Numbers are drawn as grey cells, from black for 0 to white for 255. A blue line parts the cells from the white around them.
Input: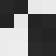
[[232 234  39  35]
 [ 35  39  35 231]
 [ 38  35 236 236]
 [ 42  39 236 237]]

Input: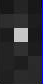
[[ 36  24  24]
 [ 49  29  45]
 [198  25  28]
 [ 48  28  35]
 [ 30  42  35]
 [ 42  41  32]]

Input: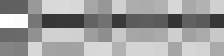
[[178 208  96  97 153 217 218 216 166 151 208 173 172 177 215 169]
 [ 90  54 254 252 118  55  57  56  99 113  57  91  93  90  53  97]
 [170 200 105 106 145 209 209 208 158 142 199 166 165 170 207 161]
 [210 170 132 129 215 164 162 163 215 216 178 212 212 210 165 213]]

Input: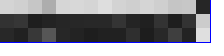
[[199  38 212 208 198 173 214 216 213 222 211 207 213 207 197]
 [ 51 204  50  54  30  35  38  39  40  40  52  36  32  51  30]
 [ 35 223  40  33  56  86  39  35  30  33  33  47  29  40  63]]

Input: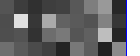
[[153  39  84  61  48  62  65  88 126]
 [130  54  77 224  55 170  98  90  83]
 [190  37  78  83  50 109 121  85  96]
 [ 32 138 111  90  75  64  35 120  93]]

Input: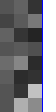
[[ 98  51  84]
 [ 90 120  68]
 [ 53  36  98]
 [ 90  80  84]
 [134  43 108]
 [ 44  50  93]
 [ 52 194  84]
 [175 139  84]]
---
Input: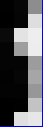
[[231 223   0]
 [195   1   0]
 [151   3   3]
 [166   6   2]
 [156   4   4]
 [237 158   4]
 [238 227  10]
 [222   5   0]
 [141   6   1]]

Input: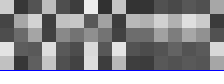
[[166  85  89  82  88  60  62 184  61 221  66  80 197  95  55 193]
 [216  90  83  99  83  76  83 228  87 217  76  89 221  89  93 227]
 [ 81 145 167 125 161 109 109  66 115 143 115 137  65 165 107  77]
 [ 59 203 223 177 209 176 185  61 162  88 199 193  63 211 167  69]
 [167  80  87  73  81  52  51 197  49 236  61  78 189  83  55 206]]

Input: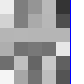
[[ 84 190 114 167 245]
 [ 96 200 101 191 110]
 [231 114 120 114 174]
 [181 181 181 182 181]
 [ 78 183 170 127 210]
 [ 52 185 149 126 237]]

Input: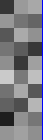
[[143 161 149]
 [118 145  30]
 [182  78  97]
 [ 87 169 114]
 [191 121 202]
 [160  56 143]
 [ 56  92 117]
 [145 170  87]
 [101 116 151]
 [168 154  54]]

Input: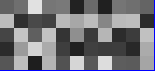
[[165  91  93 221  88 214  82 180  30 190  86]
 [171  40  61  60  64  32  62 171 211 155  43]
 [193  60  44 182  58 143  52 194  95 196  69]
 [ 43 189 186 134 188 167 186  65  73  47 188]
 [100 111 117  32 106  34 121 118 225 111  97]]

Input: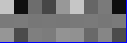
[[ 75 134 105 145 147 124 127  75 150]
 [122 119 122 121 119 120 119 123 122]
 [ 13 122 102 198 152  70 109  15 197]]

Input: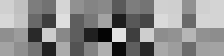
[[163 161 108 157 169  40  94  11 176 131  83 171  33 116 143 163]
 [141 145 182 146 141 206  62 226   4  32  94 136 205  41 156 143]
 [212 213 105 209 218  70  88  29 163 120  94 223  61 105 196 215]
 [212 208 145 207 208 116 125  89 137 132 145 213 114 125 192 208]]
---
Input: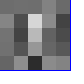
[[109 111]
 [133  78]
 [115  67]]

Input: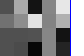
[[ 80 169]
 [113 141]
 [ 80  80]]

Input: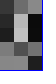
[[ 55 109]
 [ 40 184]
 [ 29 192]]

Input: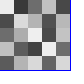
[[236  57]
 [ 75 218]
 [109 173]]

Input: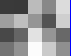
[[ 58  57]
 [158 191]
 [ 72 101]]

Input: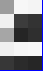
[[156 247]
 [240  60]
 [166  37]]

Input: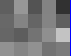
[[ 95 151]
 [104 132]
 [102  93]]
